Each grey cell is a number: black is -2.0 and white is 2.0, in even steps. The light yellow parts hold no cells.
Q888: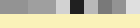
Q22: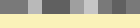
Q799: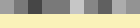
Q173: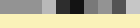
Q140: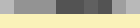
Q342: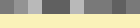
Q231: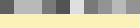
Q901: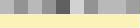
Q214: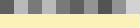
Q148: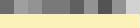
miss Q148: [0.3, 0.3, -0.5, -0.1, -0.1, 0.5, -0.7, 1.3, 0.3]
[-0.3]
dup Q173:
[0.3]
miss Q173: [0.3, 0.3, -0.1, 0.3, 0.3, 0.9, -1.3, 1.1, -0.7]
[-1.7]
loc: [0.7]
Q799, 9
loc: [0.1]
Q799, 7
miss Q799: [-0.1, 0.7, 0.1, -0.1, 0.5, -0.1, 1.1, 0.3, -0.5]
[-0.9]

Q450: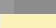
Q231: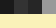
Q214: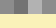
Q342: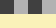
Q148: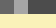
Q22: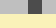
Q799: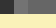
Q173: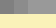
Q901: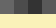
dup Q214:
[0.2]
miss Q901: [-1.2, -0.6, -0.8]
[-0.4]
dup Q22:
[1.0]
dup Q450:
[0.2]
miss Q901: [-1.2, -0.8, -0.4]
[-0.6]

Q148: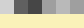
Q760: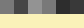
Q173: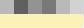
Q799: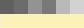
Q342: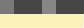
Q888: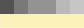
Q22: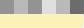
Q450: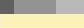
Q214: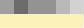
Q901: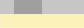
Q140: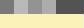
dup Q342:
[-0.9]
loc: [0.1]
Q342, 4
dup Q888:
[0.3]
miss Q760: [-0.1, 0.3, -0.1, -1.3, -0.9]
[-1.1]
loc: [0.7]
Q140, 4
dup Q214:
[0.3]
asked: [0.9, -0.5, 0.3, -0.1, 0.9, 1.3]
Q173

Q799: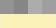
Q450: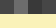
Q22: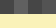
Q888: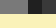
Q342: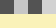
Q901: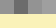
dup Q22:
[-0.9]
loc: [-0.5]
Q22, 2

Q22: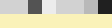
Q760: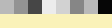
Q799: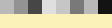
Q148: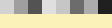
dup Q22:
[1.3]
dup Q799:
[0.9]
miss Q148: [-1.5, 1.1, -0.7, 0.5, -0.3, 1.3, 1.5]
[0.7]

